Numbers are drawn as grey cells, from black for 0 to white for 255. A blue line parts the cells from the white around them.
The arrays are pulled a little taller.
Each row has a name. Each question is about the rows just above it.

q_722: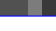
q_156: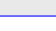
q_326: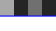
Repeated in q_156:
[233]
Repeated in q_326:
[37]
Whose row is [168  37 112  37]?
q_326
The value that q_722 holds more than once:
[81]

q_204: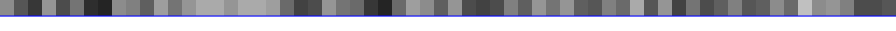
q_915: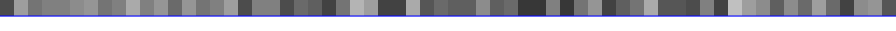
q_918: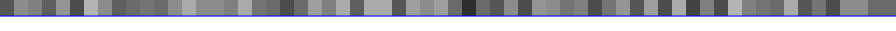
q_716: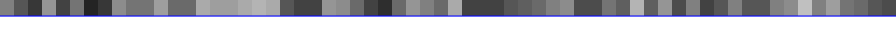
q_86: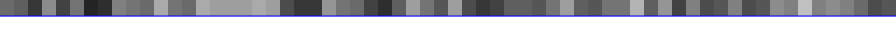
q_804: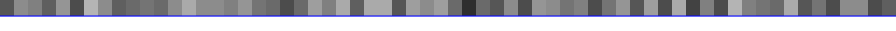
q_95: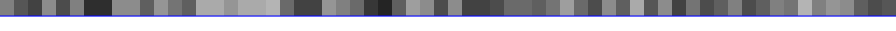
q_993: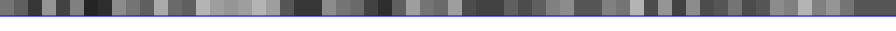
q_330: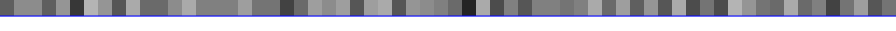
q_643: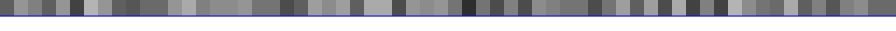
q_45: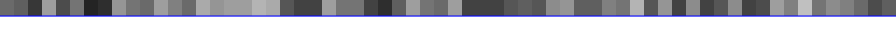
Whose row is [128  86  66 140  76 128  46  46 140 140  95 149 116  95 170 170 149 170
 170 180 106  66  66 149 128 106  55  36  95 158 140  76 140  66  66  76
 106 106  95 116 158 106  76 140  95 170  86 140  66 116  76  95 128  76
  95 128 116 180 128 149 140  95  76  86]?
q_95
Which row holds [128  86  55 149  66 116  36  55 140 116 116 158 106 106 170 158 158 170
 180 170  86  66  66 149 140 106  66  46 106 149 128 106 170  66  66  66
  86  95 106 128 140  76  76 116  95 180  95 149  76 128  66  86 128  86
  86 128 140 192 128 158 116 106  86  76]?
q_716
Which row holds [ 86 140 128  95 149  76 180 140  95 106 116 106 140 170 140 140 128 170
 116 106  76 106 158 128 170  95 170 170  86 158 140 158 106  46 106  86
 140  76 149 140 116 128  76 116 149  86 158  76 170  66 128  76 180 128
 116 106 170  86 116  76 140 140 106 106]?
q_918

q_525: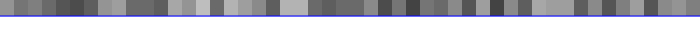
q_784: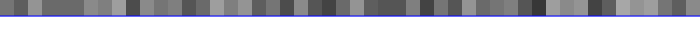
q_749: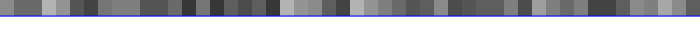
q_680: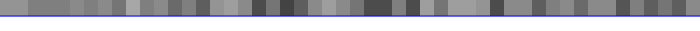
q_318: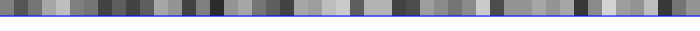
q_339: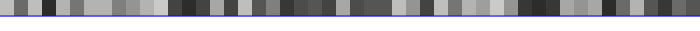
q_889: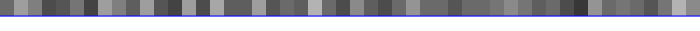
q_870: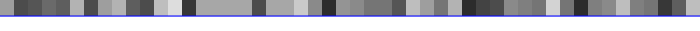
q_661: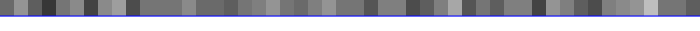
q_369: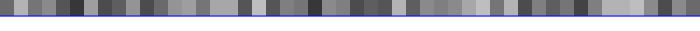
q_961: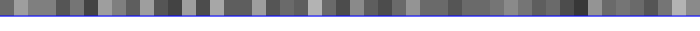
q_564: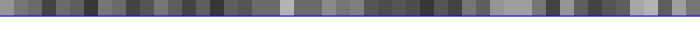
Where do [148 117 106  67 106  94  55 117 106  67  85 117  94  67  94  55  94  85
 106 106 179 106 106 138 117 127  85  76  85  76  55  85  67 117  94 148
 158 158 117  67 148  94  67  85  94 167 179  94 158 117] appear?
q_564
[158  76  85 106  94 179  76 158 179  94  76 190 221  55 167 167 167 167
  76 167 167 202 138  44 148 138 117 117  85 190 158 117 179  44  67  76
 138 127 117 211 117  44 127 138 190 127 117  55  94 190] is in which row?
q_870
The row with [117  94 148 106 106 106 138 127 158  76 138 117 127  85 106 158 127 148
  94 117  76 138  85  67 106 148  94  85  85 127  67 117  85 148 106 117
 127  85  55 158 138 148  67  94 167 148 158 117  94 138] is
q_784

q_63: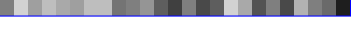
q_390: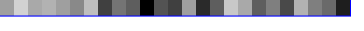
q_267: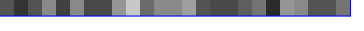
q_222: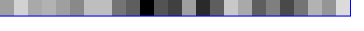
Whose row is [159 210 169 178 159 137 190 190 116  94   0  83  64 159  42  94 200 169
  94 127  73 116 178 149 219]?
q_222
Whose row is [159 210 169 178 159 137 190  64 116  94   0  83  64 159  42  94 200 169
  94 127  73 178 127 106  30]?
q_390
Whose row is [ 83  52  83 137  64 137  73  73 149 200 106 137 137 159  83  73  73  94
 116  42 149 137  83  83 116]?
q_267
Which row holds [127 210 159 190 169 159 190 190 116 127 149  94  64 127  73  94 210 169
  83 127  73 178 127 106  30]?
q_63

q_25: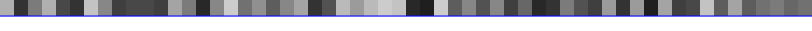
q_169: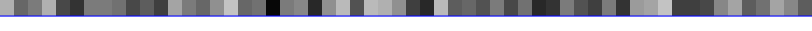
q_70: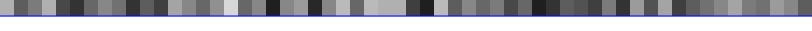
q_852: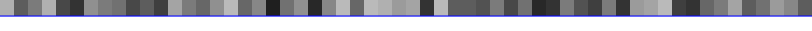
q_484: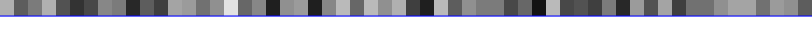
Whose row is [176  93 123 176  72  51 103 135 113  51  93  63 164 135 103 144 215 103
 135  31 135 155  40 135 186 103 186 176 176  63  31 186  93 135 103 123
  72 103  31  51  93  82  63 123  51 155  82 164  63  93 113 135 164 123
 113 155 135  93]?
q_70
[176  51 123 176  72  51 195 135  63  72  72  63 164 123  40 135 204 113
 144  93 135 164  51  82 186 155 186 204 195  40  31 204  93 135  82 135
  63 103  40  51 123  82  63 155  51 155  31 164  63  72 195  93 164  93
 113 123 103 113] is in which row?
q_25
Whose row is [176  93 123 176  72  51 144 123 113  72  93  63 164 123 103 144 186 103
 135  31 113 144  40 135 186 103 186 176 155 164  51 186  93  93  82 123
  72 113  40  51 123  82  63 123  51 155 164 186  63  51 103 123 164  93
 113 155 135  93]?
q_852

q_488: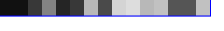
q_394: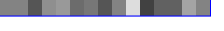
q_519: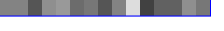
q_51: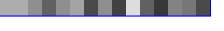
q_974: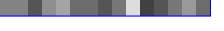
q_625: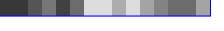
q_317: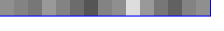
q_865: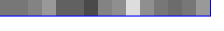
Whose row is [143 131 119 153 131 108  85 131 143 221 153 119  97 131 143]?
q_317
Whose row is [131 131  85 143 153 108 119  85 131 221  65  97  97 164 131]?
q_394
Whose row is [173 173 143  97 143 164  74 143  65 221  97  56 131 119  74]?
q_51

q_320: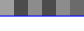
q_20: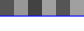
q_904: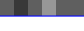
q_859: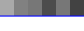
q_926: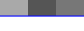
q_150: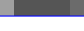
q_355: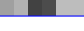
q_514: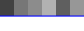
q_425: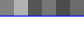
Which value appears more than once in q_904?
[95]
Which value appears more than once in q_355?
[189]
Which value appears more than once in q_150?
[85]
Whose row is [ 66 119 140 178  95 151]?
q_514
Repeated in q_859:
[119]
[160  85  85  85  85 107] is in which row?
q_150

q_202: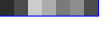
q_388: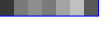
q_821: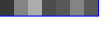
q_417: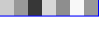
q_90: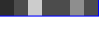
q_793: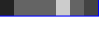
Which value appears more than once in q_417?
[153]
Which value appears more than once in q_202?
[76]
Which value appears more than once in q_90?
[76]
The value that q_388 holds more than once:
[122]
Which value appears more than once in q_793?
[100]
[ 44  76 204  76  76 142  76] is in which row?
q_90

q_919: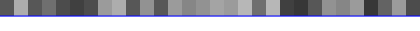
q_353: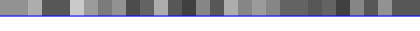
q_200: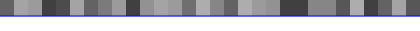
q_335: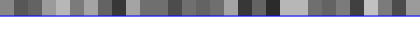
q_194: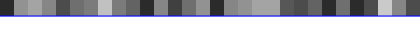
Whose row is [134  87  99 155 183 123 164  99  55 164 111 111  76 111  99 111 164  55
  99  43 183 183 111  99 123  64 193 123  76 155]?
q_335
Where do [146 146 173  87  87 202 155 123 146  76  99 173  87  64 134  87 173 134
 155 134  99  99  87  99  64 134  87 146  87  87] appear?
q_353
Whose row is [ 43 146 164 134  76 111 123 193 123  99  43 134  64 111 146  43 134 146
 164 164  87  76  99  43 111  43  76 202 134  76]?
q_194

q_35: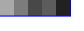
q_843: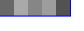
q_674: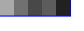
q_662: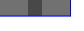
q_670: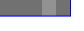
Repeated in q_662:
[113]
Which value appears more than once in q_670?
[113]
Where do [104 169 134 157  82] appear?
q_843
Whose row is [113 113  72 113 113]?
q_662
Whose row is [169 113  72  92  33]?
q_674

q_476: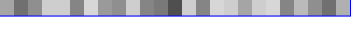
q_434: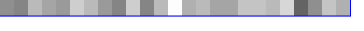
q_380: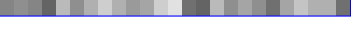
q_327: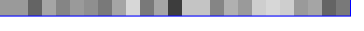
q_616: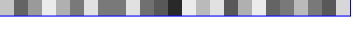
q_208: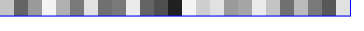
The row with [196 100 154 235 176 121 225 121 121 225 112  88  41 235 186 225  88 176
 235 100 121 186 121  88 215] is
q_616
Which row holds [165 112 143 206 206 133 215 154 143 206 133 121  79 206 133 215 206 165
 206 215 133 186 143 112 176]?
q_476
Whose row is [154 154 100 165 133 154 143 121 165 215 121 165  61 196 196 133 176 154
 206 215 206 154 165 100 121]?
q_327
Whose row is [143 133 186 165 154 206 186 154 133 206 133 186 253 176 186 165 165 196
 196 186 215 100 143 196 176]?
q_434

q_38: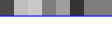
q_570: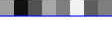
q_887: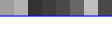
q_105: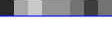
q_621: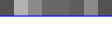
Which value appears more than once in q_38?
[126]
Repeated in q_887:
[73]

